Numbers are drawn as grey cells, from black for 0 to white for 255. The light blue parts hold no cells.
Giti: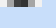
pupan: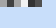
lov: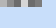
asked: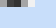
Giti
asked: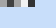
pupan
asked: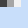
pupan

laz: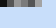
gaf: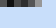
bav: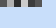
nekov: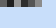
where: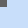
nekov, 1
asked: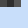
gaf
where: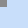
nekov, 6
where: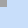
laz, 6
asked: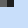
nekov
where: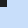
nekov, 2

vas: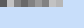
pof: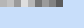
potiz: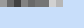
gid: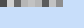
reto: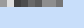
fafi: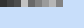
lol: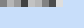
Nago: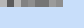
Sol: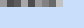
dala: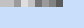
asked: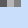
Nago
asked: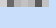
gid
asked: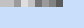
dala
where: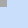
Sol, 4

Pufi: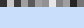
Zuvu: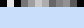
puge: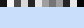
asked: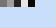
puge
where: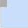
Zuvu, 7
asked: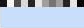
puge
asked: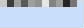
Pufi
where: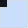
puge, 1

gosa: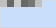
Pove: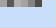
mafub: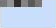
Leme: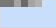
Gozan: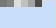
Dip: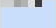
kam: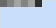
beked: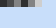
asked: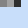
kam
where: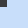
Dip, 6
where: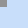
mafub, 2

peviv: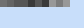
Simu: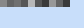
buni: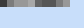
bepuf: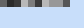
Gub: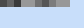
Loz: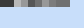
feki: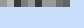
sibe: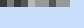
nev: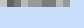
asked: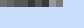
peviv
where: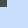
Gub, 1
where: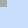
buni, 5
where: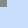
Simu, 1
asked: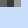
Gub

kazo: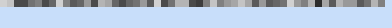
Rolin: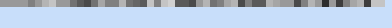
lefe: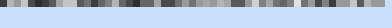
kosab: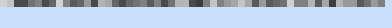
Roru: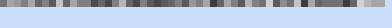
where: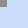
Roru, 41
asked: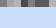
Rolin

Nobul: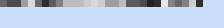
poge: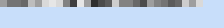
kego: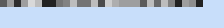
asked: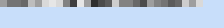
poge
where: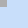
kego, 17
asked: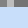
kego
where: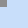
kego, 28
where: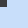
poge, 11

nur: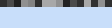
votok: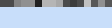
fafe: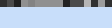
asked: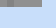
fafe
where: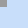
fafe, 15
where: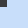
votok, 11
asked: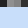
nur

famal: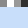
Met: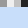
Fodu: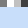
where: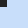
Met, 4
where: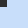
famal, 4
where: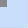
famal, 1
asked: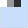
famal
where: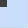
Fodu, 4

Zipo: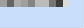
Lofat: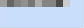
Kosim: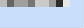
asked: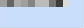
Zipo
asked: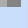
Lofat
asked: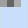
Zipo
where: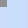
Lofat, 4

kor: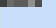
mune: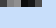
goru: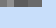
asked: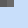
goru
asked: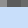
goru

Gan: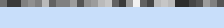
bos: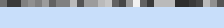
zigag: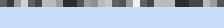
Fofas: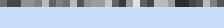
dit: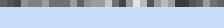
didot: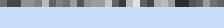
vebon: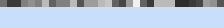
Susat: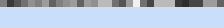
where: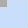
didot, 23
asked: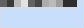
didot

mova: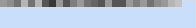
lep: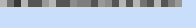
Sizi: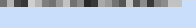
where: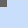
mova, 14
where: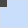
Sizi, 3
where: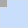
Sizi, 15
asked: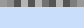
lep

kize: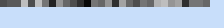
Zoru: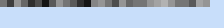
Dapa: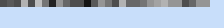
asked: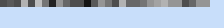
Dapa
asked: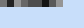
Dapa
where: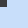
Zoru, 2
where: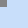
Zoru, 14

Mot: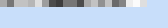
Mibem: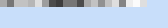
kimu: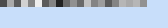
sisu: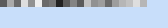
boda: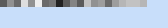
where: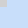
kimu, 4
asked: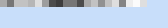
Mibem

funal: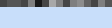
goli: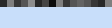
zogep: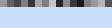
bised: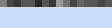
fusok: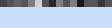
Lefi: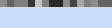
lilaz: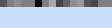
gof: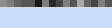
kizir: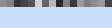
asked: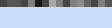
funal
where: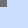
bised, 10
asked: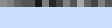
gof

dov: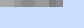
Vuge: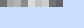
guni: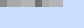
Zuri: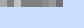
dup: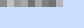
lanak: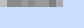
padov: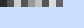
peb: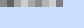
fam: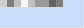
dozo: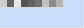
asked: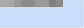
dov
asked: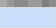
dov
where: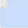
dozo, 3

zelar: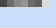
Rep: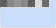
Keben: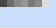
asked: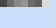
zelar
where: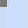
Keben, 5
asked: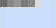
Keben

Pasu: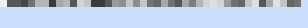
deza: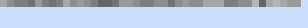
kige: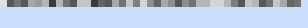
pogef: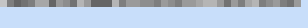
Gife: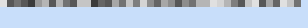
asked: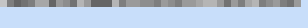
pogef
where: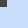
Pasu, 4
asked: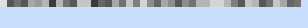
kige
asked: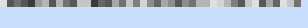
Gife
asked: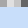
Pasu

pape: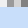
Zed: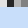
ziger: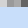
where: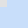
Zed, 1
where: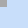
ziger, 3
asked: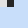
Zed

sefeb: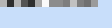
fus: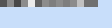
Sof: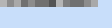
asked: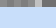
fus
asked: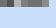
Sof
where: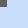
fus, 6
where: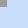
sefeb, 14

